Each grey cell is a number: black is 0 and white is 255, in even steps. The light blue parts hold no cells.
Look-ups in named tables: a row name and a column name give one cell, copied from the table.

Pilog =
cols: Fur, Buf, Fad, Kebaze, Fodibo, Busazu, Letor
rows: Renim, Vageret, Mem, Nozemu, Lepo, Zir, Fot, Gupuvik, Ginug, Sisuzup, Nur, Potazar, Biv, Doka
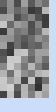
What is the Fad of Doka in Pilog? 76
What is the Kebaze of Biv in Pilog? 180
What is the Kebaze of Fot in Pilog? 80
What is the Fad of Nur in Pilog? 193
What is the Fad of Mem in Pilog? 77
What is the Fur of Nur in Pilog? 179
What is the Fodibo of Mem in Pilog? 132
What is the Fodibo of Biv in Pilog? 115
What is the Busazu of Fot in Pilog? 96
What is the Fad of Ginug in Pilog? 204
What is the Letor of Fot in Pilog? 138
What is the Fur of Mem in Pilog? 158
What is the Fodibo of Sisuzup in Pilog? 183
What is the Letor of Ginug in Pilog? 112
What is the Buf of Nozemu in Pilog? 107

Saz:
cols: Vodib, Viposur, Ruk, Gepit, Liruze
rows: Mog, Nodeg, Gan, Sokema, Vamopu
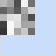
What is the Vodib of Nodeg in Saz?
99
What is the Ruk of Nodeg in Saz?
91
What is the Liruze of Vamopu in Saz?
108
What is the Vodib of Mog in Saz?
184
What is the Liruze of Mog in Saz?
112
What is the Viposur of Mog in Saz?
163
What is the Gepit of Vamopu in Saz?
200
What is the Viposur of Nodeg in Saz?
130
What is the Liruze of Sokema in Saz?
167
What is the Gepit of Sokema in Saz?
165
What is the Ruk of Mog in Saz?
78
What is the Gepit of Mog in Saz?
241
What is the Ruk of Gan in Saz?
229
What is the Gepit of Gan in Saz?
151
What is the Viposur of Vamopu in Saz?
247

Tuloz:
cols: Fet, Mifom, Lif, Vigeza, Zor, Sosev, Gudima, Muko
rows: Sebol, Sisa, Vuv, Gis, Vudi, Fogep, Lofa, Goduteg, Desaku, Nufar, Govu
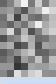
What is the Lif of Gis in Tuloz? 145
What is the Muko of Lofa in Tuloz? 154
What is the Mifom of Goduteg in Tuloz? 117
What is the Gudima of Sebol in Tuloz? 127
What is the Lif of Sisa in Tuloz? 123
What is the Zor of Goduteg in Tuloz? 199
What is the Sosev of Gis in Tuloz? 238
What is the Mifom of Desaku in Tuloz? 130
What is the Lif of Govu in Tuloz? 222
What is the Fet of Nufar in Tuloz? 151
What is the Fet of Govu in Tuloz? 136
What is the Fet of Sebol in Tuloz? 102
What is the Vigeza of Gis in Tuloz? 116
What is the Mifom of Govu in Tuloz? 98
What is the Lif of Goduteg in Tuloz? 142
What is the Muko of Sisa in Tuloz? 213
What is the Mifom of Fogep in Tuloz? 126
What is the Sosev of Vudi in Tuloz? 128
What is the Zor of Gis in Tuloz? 173

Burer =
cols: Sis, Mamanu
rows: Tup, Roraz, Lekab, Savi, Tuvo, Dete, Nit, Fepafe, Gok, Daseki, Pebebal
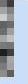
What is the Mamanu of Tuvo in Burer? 158
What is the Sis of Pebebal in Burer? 141
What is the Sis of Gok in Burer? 103
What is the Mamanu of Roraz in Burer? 131
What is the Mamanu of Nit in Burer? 117
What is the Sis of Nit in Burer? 122
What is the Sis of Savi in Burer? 98
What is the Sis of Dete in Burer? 166
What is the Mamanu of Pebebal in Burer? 94
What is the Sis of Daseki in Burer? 123
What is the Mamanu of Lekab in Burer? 155
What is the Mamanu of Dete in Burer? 192
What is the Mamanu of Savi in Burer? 108
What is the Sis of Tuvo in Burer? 108
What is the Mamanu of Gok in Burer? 167
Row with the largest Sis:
Lekab

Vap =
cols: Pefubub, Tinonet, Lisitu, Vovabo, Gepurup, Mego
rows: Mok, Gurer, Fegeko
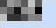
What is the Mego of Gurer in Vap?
4
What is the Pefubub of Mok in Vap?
71
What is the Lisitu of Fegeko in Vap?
50
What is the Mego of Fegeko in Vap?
125
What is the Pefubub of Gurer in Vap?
123
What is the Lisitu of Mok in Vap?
133
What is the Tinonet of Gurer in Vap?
90
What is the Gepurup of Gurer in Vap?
156

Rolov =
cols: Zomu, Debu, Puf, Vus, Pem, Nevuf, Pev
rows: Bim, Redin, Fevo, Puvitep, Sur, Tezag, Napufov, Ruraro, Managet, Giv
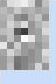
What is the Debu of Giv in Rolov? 191
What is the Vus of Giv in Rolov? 134
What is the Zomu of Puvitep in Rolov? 167
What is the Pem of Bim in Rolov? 212
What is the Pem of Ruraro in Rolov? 142
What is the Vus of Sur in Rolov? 60
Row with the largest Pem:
Tezag

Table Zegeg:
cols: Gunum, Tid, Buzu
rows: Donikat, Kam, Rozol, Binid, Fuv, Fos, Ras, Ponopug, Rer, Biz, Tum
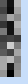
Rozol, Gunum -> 100
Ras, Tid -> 205
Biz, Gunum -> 169
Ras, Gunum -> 78
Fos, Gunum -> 61
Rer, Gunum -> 168
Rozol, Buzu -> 138
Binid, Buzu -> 177
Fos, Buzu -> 56
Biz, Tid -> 26
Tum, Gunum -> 150
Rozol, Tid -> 166
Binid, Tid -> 18
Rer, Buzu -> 127
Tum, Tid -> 1
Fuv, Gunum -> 122
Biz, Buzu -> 139

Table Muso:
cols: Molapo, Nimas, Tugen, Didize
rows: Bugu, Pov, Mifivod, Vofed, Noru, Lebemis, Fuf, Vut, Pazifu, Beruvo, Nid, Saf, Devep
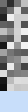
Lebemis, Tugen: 208
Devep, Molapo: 14
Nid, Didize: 131
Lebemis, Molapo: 102
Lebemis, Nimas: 86
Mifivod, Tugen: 207
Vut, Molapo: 162
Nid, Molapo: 220
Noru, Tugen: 211
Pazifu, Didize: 202
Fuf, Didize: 242
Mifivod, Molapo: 33
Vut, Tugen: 99
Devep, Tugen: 199
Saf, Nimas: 187
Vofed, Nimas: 92
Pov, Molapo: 61

